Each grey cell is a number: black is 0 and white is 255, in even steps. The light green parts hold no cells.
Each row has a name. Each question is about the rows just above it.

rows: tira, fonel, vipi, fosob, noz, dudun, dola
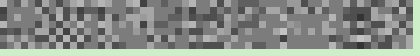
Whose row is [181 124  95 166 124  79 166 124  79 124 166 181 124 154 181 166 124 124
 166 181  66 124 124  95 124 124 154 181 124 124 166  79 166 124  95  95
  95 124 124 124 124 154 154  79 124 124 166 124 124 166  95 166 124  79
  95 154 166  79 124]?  tira
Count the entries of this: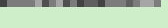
23
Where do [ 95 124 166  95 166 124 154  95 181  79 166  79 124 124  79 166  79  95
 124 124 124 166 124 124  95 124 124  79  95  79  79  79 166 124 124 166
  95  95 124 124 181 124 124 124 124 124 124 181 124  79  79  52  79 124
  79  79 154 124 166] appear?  dola
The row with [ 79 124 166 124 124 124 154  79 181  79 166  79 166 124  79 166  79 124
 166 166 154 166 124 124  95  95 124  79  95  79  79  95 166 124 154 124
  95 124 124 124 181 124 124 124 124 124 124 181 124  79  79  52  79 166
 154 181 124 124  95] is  vipi
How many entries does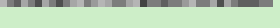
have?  39
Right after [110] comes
[124]
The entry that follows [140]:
[124]

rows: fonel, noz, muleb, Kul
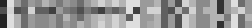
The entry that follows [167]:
[179]
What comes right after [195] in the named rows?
[179]
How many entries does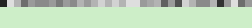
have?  36
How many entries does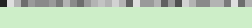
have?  36
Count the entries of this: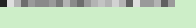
25
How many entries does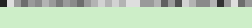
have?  36
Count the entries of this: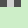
3

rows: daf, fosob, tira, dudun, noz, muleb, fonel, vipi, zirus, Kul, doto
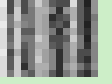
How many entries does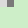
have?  2
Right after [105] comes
[203]
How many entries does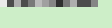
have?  14
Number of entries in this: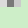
3
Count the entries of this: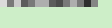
14
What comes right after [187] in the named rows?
[160]
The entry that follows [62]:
[203]

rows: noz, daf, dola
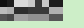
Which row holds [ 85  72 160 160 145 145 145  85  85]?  dola
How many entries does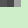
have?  3
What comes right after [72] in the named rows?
[160]

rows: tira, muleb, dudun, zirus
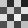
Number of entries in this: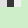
3
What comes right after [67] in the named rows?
[189]
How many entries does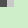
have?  2
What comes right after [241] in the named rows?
[55]

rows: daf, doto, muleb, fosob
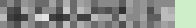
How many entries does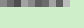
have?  10
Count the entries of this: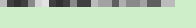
25
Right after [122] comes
[137]

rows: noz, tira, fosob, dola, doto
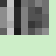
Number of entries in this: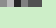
6
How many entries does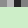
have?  4
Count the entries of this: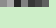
7

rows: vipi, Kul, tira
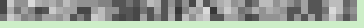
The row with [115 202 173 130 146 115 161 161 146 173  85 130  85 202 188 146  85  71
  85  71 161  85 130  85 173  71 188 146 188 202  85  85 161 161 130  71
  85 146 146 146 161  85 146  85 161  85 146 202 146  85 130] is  tira
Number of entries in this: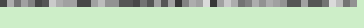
51
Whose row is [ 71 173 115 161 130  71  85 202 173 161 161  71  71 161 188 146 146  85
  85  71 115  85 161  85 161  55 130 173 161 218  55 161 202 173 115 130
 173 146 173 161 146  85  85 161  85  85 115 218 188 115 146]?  Kul
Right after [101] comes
[130]
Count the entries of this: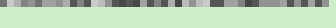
47

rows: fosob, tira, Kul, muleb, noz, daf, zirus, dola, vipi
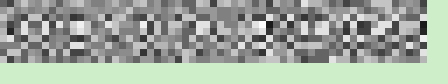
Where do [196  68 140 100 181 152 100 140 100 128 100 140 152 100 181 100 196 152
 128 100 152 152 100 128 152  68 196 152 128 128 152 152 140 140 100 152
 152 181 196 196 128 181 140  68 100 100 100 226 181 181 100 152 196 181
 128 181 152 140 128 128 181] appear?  vipi
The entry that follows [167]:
[100]
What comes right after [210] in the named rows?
[240]
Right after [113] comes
[152]
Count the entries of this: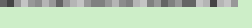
34
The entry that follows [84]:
[68]

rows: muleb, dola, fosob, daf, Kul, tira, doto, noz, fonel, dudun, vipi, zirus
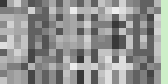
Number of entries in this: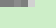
5
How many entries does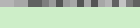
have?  20
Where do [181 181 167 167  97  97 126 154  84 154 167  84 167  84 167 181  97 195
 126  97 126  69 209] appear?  Kul

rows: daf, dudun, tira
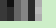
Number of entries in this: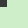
1
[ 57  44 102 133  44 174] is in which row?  tira

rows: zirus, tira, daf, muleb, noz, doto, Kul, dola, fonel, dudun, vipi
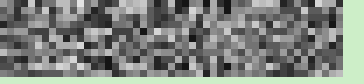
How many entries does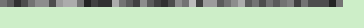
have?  49
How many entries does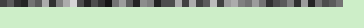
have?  49
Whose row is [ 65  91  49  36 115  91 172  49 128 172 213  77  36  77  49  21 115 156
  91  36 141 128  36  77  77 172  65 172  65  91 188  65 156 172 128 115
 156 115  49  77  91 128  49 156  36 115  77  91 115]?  fonel
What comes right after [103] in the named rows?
[172]
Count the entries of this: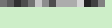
15

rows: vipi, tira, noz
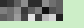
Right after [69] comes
[224]
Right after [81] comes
[95]

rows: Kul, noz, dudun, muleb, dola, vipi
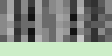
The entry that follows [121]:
[62]
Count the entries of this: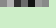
7
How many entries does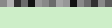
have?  16

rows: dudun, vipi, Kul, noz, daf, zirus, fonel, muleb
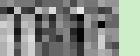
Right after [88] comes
[49]
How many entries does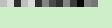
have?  14

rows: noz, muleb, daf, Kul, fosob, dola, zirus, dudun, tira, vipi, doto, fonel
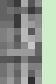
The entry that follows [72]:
[127]
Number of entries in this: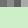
4

